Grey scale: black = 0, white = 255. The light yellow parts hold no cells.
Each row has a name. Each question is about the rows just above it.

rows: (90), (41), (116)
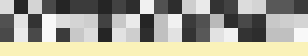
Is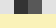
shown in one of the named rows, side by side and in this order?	yes
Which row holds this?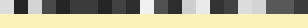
(90)
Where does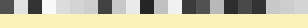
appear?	(41)
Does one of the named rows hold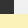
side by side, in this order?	no
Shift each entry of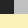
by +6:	[ 43 198]
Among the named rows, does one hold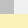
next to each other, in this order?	yes
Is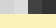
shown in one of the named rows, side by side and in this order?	no

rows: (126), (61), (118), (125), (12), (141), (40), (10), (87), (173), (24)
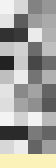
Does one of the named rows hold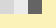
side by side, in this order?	yes
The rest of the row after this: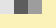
[170]
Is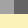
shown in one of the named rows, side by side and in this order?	yes
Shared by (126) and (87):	[243]

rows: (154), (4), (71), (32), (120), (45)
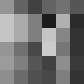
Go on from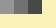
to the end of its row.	[204 119  51]
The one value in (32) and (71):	[51]
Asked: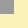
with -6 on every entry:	[149]
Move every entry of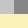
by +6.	[203 140]
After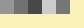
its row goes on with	[51]
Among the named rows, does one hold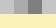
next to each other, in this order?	yes
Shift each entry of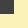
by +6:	[71]

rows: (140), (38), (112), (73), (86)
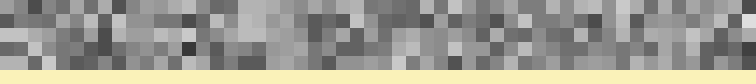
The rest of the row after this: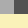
[133 158 152 172 187 140 105 112 179 179 172 152 140 166 140 172 179 119
 125 112 105 179 119 194 152 119 140 166 125 125 179 140 179 187 146 201
 172 112 172 119 166 140 158 172  76]
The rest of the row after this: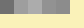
[158 140  98 172 112 105 140 112 105 179 105 133 179 119 172 166 158 194
 166  98 140 172]
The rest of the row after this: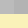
[152 166 125  90 105  90 194 146 105  98 105  82 158  98 125 112  82 140
 194 125 125 140 112  76 146 187  90 146 152 146 125 152 187  98 222]
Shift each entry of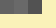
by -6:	[92 99 76]
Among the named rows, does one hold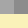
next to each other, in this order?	yes

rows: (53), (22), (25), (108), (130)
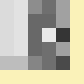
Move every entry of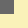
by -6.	[98]
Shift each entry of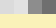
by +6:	[225 232 147 117]
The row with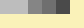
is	(130)
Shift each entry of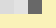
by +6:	[225 232 110]
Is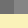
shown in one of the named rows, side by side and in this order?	no
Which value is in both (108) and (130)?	[111]

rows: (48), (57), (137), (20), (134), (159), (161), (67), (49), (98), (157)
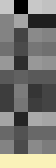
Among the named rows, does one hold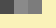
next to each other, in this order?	yes
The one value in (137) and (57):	[131]
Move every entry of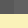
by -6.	[83 91]
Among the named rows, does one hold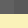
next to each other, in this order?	yes

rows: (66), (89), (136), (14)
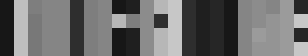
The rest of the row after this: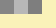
[140  46 199  46  31  38  23 133 140 148 155 199]
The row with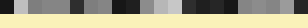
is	(66)
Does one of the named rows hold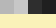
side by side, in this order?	yes
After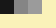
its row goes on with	[148 155  38]
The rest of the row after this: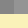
[148 155 199]

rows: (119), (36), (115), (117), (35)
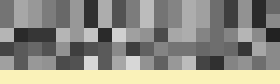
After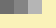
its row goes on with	[138  34]
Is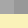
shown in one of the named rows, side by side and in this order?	yes

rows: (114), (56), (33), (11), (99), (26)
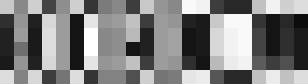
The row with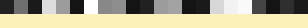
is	(11)
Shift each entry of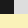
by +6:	[ 32 227]

